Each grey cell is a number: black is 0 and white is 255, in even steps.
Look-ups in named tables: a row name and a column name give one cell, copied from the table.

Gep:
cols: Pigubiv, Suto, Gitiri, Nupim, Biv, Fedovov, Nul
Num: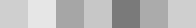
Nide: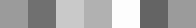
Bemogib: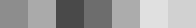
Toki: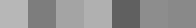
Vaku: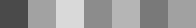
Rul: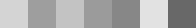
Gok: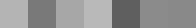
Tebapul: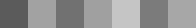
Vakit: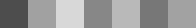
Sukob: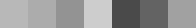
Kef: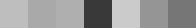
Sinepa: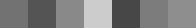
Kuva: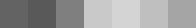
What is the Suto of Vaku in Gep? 162
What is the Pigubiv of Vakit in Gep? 77
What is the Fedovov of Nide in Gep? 100
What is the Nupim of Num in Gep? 199
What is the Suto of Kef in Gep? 169
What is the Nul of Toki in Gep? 137
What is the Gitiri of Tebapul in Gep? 113

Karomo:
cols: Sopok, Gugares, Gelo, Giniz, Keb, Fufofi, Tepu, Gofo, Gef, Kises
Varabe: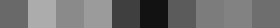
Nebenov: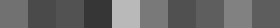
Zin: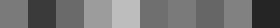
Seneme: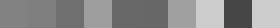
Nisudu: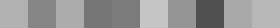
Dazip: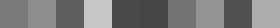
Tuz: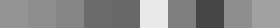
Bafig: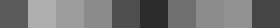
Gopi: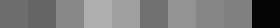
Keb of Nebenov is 185
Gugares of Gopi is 101
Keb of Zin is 189
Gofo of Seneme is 204
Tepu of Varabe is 91
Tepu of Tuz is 127
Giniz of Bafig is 139
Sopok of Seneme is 130
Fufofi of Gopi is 113
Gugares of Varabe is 172
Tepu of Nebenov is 80
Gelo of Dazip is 94
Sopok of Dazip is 122
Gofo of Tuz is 70
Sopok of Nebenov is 113
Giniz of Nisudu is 118
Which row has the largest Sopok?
Nisudu

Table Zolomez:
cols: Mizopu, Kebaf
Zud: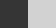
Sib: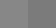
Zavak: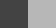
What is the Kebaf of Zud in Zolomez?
210
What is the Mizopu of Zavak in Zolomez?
67
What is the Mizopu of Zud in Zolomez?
53
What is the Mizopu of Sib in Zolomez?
135
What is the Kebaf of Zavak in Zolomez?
183
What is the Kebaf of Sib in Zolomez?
123

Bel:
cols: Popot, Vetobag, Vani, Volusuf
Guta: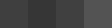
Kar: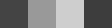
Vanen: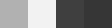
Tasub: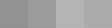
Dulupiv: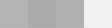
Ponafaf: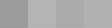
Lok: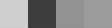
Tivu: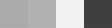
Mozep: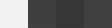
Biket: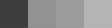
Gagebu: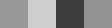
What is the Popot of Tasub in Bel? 145
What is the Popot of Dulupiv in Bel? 180
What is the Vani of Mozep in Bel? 54
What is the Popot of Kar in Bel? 68
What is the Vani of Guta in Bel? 64
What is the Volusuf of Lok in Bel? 155
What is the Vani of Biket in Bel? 155
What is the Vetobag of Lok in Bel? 61
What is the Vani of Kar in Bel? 206
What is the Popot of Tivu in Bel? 171
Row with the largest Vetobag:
Vanen

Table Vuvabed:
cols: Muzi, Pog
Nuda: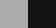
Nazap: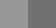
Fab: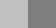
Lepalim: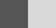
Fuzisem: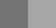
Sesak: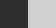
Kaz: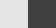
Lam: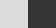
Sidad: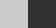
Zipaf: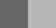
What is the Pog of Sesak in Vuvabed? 208
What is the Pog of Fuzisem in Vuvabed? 166
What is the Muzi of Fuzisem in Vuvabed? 115
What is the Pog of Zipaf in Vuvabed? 184
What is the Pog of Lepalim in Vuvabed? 216
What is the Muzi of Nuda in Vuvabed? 171
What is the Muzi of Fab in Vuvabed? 192
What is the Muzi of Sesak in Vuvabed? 45
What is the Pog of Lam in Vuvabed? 52
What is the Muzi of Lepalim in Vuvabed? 86
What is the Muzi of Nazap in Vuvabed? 150
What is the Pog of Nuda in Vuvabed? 19
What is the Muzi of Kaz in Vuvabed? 227
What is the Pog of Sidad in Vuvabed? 47
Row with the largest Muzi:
Kaz

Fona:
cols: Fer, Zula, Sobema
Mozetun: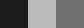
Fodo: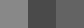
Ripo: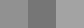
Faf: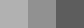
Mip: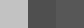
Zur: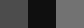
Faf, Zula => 145
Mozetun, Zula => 186
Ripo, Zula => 118
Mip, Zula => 79
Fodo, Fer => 136
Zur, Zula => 15

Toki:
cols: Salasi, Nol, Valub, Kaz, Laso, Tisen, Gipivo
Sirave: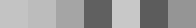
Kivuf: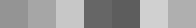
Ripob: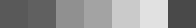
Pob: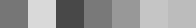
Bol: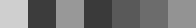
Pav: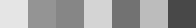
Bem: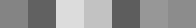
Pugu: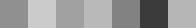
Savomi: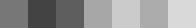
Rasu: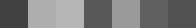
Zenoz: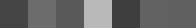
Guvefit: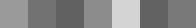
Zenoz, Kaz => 185
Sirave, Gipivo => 149
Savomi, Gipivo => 217
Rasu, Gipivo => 82
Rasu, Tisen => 96
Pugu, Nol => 203
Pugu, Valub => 161
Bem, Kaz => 194
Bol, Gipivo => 147
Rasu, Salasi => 65
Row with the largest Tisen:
Ripob

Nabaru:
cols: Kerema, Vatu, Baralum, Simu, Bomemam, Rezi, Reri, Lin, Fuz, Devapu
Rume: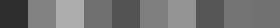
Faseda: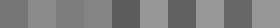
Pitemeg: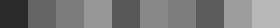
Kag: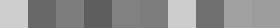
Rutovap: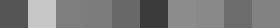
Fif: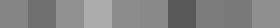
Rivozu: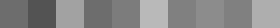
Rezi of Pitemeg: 136
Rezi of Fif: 137
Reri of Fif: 89
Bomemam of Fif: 140
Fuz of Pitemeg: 156
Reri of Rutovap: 140
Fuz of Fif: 121
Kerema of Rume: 46
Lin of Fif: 124
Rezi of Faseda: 151
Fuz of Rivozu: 128
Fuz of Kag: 161
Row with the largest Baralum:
Rume

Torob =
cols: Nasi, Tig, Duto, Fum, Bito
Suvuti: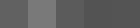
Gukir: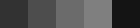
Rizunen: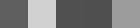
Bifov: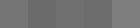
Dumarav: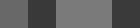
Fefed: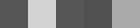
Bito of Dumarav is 58
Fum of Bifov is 109
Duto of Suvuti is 91
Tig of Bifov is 107
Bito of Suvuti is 84
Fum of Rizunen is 79
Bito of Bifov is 126
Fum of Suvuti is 83
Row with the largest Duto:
Dumarav

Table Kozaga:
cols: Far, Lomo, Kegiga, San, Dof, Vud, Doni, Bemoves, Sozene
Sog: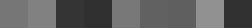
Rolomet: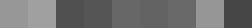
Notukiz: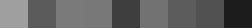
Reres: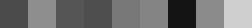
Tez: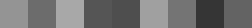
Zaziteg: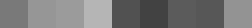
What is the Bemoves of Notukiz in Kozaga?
81
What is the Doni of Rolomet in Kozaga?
105
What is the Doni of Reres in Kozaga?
20
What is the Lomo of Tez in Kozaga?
108
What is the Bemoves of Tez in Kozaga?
53
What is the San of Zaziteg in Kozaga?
181
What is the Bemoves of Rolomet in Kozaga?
150
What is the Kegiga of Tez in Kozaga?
168
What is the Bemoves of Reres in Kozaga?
139
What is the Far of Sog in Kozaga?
118
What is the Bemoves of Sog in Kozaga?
145
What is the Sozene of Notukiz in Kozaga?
28
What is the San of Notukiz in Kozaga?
120
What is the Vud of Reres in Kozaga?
132
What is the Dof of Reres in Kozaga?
120
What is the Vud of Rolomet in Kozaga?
99
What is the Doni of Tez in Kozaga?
116

